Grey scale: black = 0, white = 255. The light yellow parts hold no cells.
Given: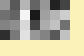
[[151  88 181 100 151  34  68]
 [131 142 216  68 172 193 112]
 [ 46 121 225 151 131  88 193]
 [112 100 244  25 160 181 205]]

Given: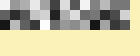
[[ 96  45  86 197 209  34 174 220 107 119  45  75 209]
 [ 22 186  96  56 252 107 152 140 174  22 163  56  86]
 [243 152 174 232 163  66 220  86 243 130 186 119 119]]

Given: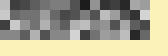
[[189  63  72  94 114 125 125  82  28 147  51  63  40 167 157]
 [135 135  94 177  82 135 135 211  63 114 157 147 189  40 104]
 [201 104 114 114 157 104  72  82 125  82 189 157  82  51 211]
 [ 63 201 147 114 177 125  94 177 189 135 147  82 167  94  72]]

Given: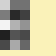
[[124  41  64]
 [ 32  84  73]
 [ 73 169 103]
 [210 114 114]
 [243 178 147]]

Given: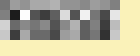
[[210 106 137 118 137  83 137 178  95 128  61 188]
 [118 157 147 169 169 178 147 147 137 157 147 128]
 [200  61 169 106 106  73 157 169  95 118  50 200]
 [128  28 253  83  61  95 219  83 241 118  73 230]]

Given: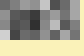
[[145  89  80  59 127 155 116 166]
 [136  80  89  48 136 187  89 127]
 [208  69 107  98 145  98 166 116]
 [107 127 155 145 197  80 107 166]]
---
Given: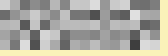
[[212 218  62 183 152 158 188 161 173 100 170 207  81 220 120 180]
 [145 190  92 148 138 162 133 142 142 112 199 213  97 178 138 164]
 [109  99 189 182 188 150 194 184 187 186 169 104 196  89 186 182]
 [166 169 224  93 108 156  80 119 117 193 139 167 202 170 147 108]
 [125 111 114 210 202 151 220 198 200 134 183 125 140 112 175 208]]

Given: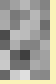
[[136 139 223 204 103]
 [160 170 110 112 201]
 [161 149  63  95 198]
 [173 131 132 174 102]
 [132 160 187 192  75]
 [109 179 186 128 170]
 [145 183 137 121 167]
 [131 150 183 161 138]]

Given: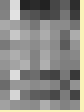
[[140 130 146 173 139 143 147 161]
 [ 67 123  72  89  94 117 213 142]
 [146  85 131 144 138 151 151 107]
 [ 56 120  66  74 109 102 220 132]
 [127 127 137 175 132 176 163 148]
 [136 130 144 167 131 158 174 157]
 [147  91 139 154 140 149 147 121]
 [172 106 146 172 150 167 199 149]
 [115 139 140 161 119 141 161 169]
 [ 59 117  73  66  82  92 226 130]
 [ 45  93  70  34  43  35 218 127]]

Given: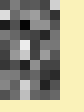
[[103  89 100 190 109  81]
 [ 82  34 120 208  98 134]
 [ 42  56 101  83 123 125]
 [ 68  68 143  32  78  54]
 [ 85 156  66 200 152  64]
 [119 121  61 236 129  79]
 [116  38  67  75 103 122]
 [ 84 146 144   5  80  27]
 [ 50 100 158 141 107 220]
 [208  69  90  86 125  76]]

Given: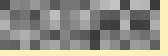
[[ 97 149 156  94 138 163  68 133 155 123 164 154  93 159  98 102]
 [135 111 125 144 106 132  59  90 103 133  81 109 152 175 160 131]
 [174  64  63 181  62  65 116 163 137 121 167 141 108 129 123 177]
 [148  94  92 152  89  93 122 180 147 125 189 148  79 115 102 147]
 [ 58 182 185  70 196 182 158  94 118 117  90 128 151 130 135  71]]

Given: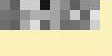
[[206 126 112 109 165 100 219 170  98 109]
 [224 102 201 123 164 171 175 147 110 115]
 [146 142  96 139 168  22 207 206  96 133]]

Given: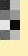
[[187 106]
 [ 11 230]
 [150 118]
 [191  45]]
